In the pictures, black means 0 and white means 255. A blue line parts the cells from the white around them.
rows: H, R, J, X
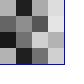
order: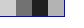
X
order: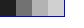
X
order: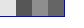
R
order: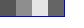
R
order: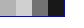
J
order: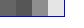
R

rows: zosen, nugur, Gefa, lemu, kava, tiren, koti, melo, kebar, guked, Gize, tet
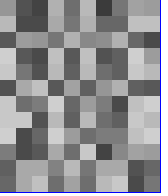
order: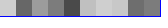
koti
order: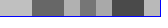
nugur
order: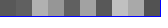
tiren

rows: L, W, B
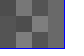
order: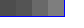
W
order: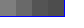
W
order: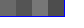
L

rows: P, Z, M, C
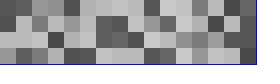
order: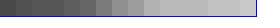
M
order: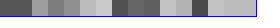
M
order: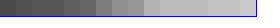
P
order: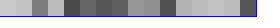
P
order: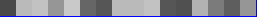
C

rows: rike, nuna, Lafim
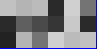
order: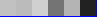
Lafim
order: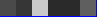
nuna
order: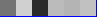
rike
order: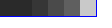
nuna
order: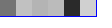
rike

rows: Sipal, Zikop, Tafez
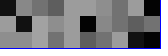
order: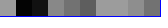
Sipal
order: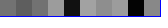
Zikop
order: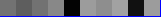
Zikop
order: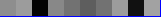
Zikop

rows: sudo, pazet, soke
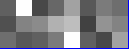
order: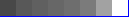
sudo
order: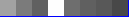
soke
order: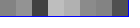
pazet
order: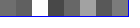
sudo
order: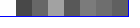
sudo
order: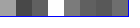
soke

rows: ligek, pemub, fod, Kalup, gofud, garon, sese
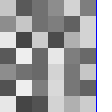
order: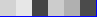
fod
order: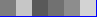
ligek
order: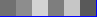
ligek
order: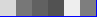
garon
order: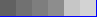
pemub
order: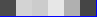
fod

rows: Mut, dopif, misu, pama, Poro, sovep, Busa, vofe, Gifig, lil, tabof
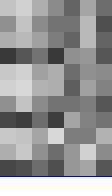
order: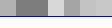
Gifig
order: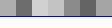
Mut
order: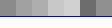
Poro

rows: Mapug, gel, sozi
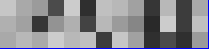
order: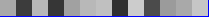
Mapug
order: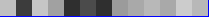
sozi
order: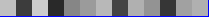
gel

